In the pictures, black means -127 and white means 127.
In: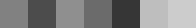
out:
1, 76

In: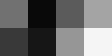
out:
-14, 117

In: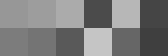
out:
23, -64

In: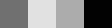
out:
-15, -125

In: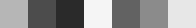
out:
54, 103

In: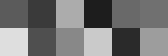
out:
-36, 29
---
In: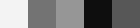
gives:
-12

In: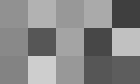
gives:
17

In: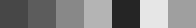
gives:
8

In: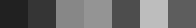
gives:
-34

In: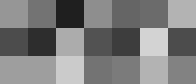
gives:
-4

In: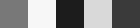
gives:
-7

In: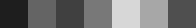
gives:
-27

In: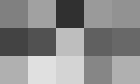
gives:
18

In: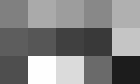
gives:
0

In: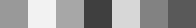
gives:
25
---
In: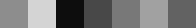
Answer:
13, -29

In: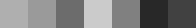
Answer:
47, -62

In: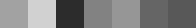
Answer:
34, -39

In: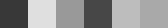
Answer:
-71, 41

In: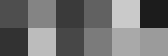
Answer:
-49, 27

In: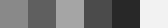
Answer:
9, 114

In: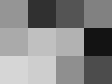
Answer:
21, -51

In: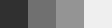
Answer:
-79, 111

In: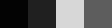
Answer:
-124, -34
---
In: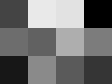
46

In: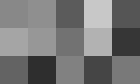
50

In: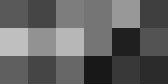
-96

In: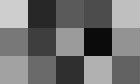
-116

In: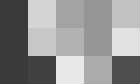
22

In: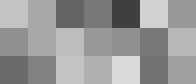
-7

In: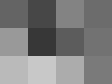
-35

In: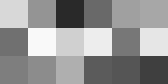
-8
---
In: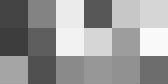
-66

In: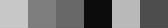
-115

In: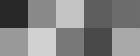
-87

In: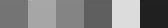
-95

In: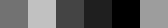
-127

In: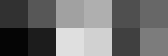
-122

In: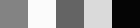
-122

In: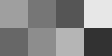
-77

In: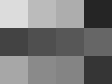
-90

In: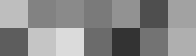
-76
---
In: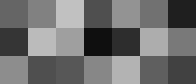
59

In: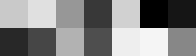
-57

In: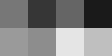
13

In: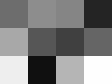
-41

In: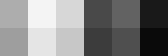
101

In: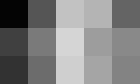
-5
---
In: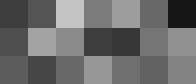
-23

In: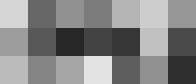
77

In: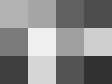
-31

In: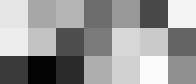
-55

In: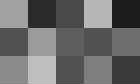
55

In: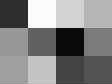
82
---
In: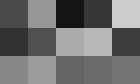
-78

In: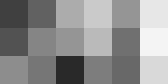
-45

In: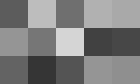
21

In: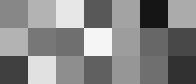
51

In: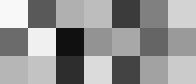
-20

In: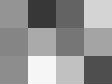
5
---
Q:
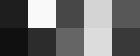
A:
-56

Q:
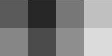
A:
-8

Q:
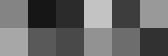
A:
-84

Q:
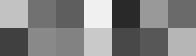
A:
-33

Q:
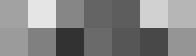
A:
6

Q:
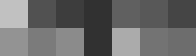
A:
-66

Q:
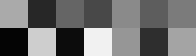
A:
-26

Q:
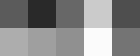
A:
-24
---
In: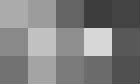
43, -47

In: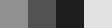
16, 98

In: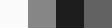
122, -29

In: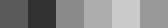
-37, 25

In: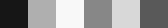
-105, -38

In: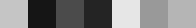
69, 53

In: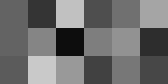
-28, -56
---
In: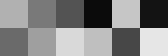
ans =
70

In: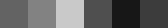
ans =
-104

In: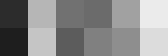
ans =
33

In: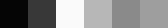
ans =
10

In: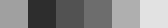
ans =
47

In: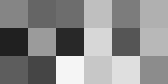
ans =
-3

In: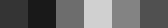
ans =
3

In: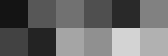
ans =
-86

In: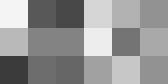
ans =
49
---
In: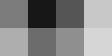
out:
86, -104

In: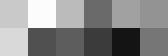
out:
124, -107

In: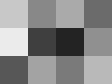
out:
107, -92

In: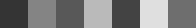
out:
95, -75

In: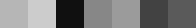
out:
76, -111

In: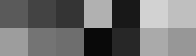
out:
82, -118

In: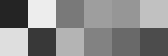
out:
109, -91

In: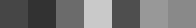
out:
73, -77

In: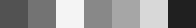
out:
116, -95

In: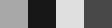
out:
95, -104
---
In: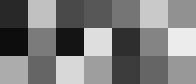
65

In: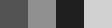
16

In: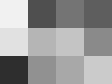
-48

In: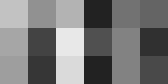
17

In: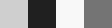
-95

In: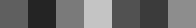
-91
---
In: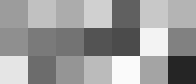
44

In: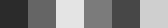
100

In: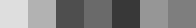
-49

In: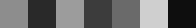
28

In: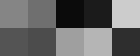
-116

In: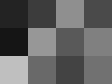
15

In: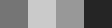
24

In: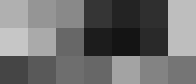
9

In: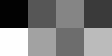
5
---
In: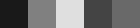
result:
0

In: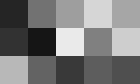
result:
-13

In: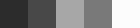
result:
-55

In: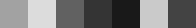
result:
92

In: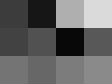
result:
-105

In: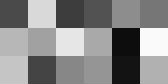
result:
89

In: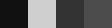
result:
79
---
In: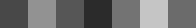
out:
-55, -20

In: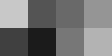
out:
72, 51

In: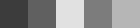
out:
-67, 54

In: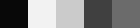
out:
-119, -20

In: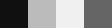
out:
-111, -26

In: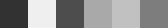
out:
-77, -2
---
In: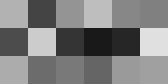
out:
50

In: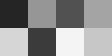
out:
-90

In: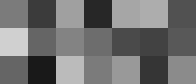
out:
-4

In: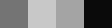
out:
-11

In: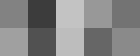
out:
2

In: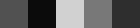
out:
-46

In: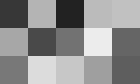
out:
-72

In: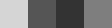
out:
85

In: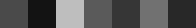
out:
-53
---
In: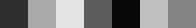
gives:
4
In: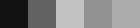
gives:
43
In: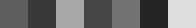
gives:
94
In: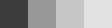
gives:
98
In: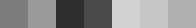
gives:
48
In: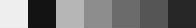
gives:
-88
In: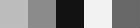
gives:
-23
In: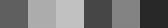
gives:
-87
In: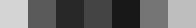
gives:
62
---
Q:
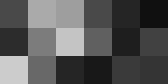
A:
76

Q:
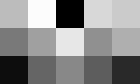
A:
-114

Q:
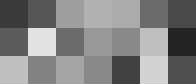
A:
63

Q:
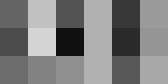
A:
-19

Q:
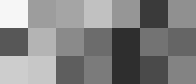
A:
77

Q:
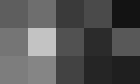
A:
-2

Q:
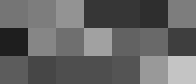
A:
-35

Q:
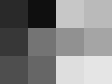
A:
-49
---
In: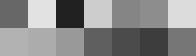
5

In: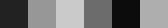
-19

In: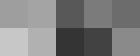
-39

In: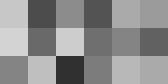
-44

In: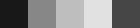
62

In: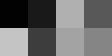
-102

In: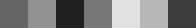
97

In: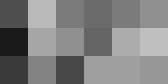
-20
